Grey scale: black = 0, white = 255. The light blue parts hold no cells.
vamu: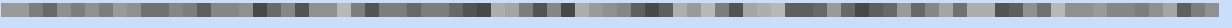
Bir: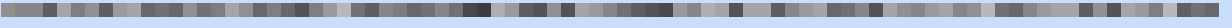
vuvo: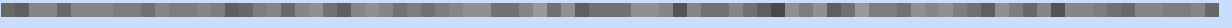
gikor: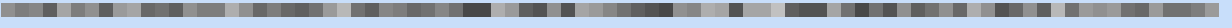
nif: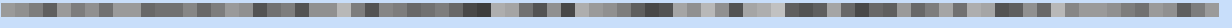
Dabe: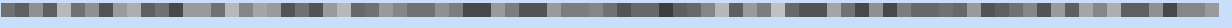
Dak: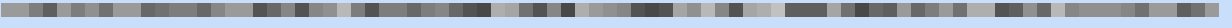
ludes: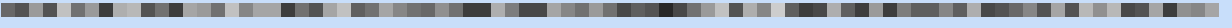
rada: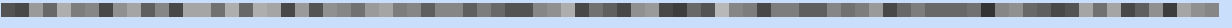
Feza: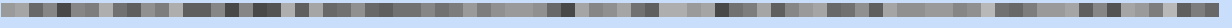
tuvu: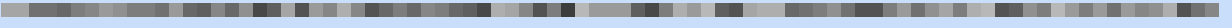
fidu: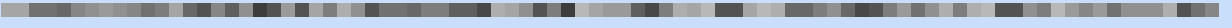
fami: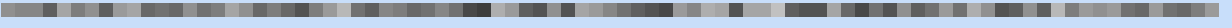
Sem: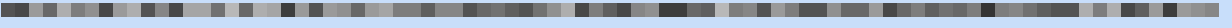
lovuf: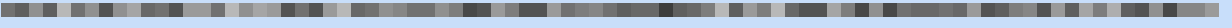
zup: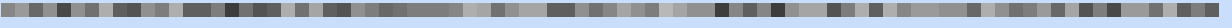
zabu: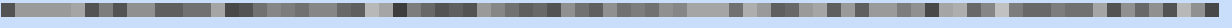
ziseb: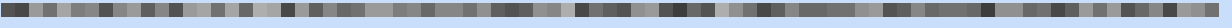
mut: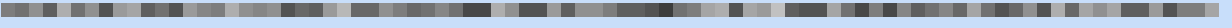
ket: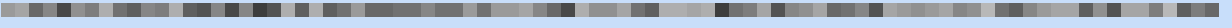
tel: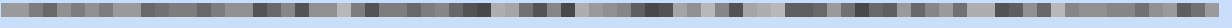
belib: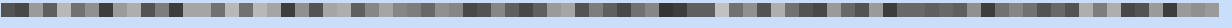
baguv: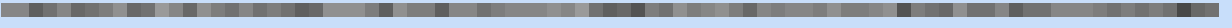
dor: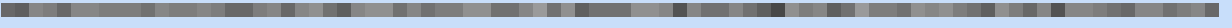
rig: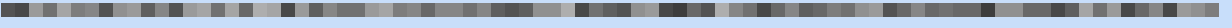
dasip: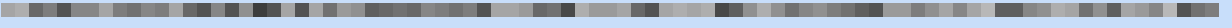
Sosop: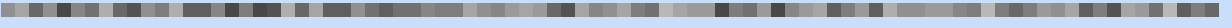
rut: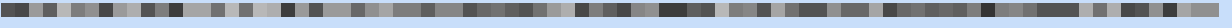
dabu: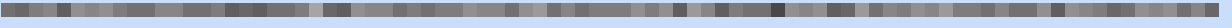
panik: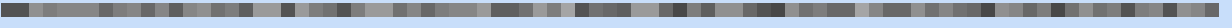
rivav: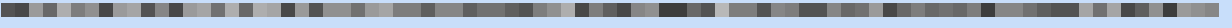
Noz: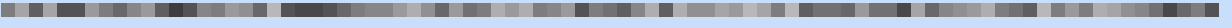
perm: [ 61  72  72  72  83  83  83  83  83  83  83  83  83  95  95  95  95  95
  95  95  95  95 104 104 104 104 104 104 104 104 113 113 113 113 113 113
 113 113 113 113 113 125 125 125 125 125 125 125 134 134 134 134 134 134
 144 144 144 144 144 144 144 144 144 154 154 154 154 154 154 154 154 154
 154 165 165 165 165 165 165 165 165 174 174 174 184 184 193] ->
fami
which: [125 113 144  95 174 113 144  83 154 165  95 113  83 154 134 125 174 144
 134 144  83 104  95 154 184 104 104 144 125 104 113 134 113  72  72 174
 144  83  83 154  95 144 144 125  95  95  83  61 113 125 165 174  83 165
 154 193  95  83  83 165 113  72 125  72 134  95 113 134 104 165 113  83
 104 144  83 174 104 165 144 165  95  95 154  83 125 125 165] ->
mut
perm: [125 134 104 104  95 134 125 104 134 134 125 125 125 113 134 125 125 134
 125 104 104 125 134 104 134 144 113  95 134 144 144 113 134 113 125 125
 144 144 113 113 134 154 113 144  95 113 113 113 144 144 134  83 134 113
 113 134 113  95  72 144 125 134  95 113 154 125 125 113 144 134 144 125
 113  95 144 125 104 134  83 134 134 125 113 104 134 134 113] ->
dor
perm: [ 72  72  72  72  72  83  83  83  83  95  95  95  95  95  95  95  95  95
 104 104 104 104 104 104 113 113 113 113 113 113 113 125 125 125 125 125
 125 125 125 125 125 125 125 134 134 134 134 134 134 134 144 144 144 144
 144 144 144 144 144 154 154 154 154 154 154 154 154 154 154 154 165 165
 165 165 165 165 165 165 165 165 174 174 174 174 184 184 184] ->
Sosop
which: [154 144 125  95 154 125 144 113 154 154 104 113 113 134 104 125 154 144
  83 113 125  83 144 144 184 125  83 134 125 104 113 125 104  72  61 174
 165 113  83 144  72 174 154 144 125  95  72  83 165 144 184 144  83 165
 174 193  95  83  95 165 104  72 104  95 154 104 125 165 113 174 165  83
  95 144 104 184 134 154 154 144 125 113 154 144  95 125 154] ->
nif
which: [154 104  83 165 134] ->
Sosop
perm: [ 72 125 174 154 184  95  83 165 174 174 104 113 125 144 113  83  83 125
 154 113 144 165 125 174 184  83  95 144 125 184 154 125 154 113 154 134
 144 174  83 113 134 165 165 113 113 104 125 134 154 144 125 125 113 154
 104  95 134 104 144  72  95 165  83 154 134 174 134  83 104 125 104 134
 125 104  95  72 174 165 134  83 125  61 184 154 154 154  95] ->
tuvu

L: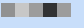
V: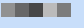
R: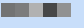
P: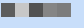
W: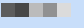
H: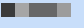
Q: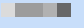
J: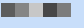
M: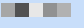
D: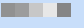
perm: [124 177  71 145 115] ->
R
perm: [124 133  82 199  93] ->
P
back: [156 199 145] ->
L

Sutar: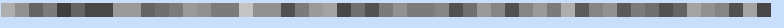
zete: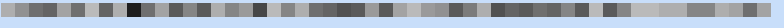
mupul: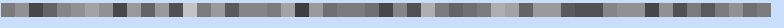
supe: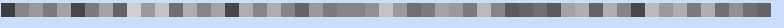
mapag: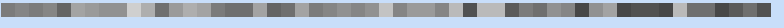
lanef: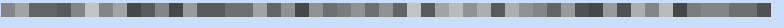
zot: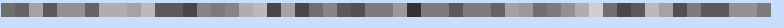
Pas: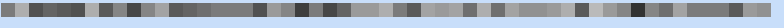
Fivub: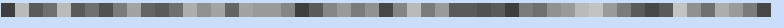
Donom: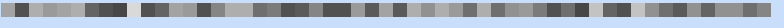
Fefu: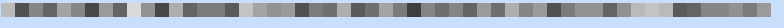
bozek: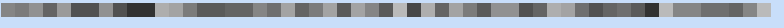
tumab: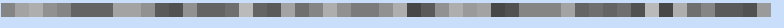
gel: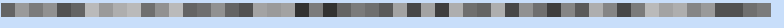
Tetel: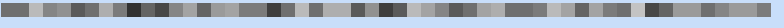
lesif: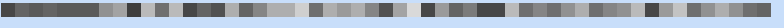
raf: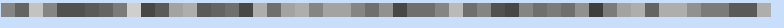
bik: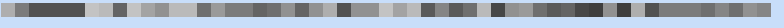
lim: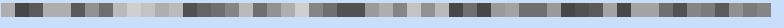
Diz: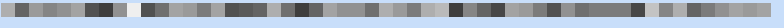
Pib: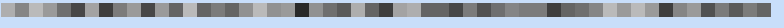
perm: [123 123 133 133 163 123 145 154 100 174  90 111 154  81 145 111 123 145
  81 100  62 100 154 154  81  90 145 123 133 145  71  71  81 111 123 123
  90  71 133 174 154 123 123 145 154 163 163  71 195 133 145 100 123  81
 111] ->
mupul
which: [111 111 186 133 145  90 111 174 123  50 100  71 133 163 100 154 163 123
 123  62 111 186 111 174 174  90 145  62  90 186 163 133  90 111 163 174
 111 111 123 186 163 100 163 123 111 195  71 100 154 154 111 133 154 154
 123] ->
Tetel

